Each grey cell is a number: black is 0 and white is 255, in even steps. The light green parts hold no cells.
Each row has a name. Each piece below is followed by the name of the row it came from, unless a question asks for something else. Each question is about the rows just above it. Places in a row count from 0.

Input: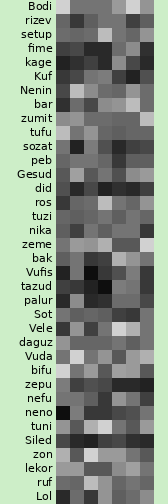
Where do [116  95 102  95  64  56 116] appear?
Sot
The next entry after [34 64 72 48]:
[41]
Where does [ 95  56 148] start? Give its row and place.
nefu, 2
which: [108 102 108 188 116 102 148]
setup

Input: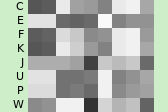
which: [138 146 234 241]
F
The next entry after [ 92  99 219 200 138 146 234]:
[241]
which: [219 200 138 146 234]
F

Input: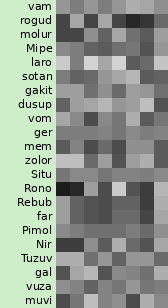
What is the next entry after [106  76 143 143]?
[91]
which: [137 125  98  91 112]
Mipe
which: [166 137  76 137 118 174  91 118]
vom

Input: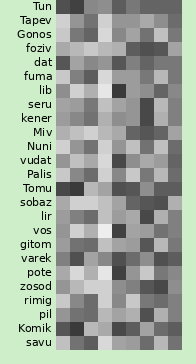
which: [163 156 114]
vos
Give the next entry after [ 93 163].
[108]
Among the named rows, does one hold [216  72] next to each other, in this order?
yes
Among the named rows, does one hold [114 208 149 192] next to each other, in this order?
yes

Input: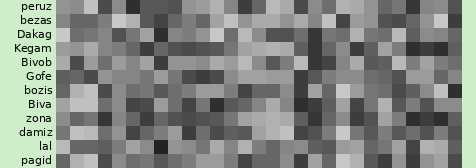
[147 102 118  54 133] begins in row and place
peruz, 22
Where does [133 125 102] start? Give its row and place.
Kegam, 3

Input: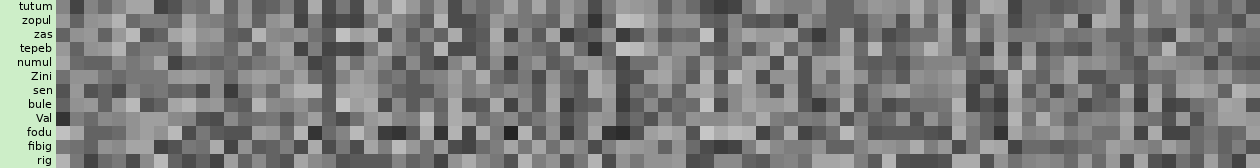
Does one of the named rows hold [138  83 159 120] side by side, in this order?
no
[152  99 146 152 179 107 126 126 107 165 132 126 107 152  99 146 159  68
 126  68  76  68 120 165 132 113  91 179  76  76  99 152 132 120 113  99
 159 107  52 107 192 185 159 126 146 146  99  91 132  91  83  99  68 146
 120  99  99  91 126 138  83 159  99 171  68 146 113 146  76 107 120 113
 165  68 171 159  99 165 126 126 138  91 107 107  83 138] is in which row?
zopul
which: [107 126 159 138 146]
numul
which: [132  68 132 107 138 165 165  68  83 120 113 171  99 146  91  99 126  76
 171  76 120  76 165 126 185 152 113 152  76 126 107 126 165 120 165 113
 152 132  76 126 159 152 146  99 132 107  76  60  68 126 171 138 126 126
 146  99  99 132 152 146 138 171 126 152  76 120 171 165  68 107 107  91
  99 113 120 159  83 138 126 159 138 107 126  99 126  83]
tutum
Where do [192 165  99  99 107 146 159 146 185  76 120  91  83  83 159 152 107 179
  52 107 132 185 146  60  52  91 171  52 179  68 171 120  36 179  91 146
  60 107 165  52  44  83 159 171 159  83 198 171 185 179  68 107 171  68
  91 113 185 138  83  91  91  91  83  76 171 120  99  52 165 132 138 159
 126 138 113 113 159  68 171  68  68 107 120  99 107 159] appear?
fodu
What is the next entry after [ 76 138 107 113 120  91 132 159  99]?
[76]
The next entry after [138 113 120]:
[132]

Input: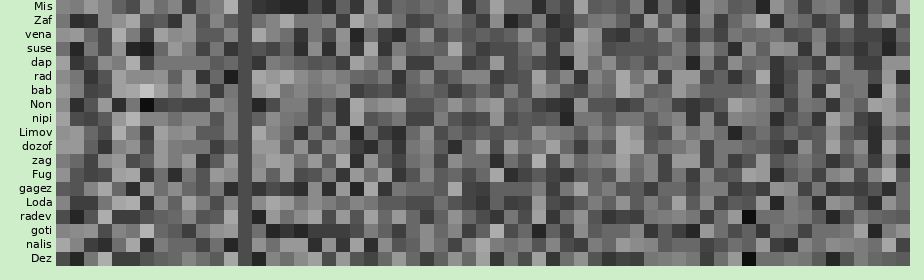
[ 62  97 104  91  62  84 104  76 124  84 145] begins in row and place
bab, 24
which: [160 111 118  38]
bab
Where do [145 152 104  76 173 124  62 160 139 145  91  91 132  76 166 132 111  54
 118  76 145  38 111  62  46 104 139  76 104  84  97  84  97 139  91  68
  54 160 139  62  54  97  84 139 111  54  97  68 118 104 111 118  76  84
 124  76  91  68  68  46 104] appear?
vena

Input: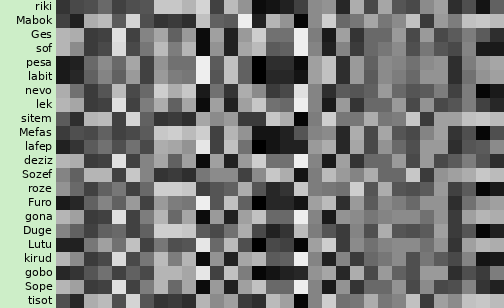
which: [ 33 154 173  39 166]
lafep
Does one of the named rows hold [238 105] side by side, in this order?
no
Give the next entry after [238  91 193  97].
[0]
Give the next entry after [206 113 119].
[173]
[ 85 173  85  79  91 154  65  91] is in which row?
roze
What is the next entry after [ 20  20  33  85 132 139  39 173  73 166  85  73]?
[132]

